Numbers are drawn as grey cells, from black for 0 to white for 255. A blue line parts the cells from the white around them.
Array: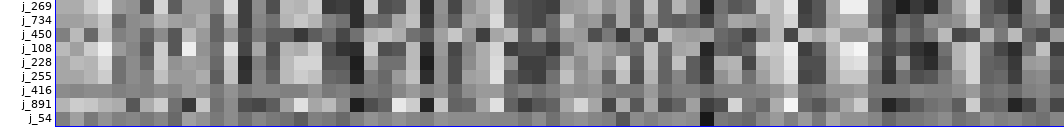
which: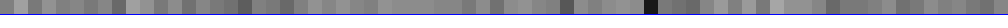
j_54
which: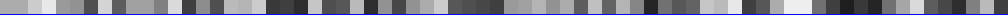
j_269
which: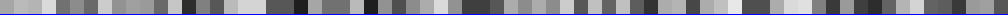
j_228
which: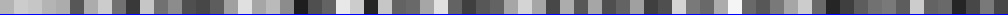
j_891
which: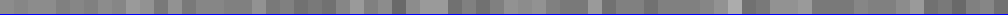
j_416
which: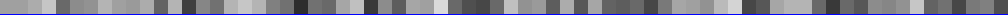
j_734

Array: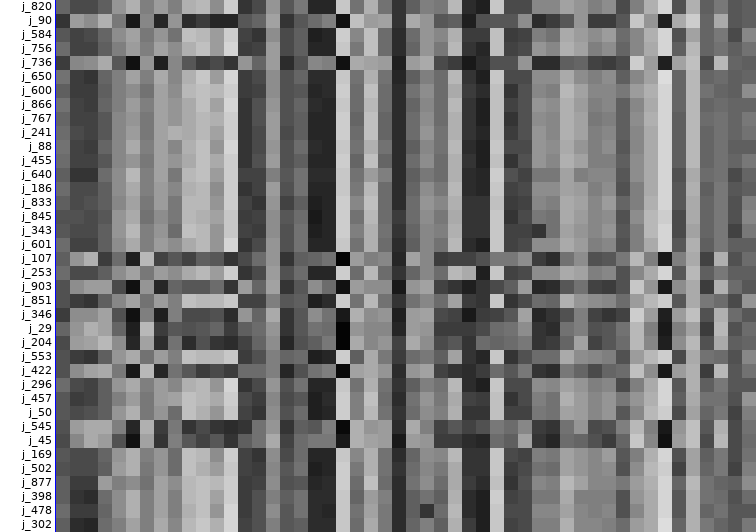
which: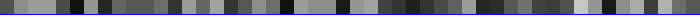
j_903
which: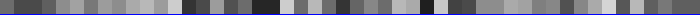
j_253
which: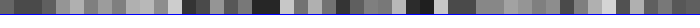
j_820
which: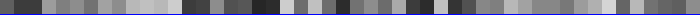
j_877
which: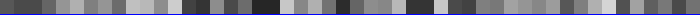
j_169

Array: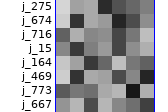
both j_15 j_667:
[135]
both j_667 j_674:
[76]

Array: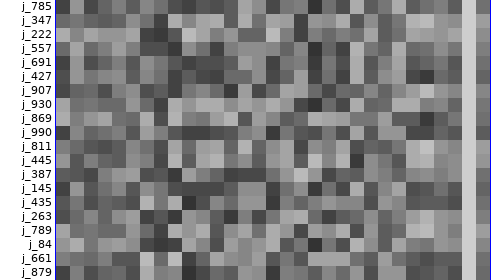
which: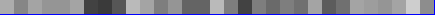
j_222
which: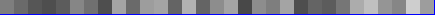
j_811
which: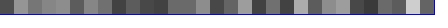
j_427
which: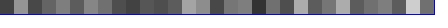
j_785
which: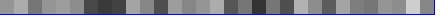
j_84

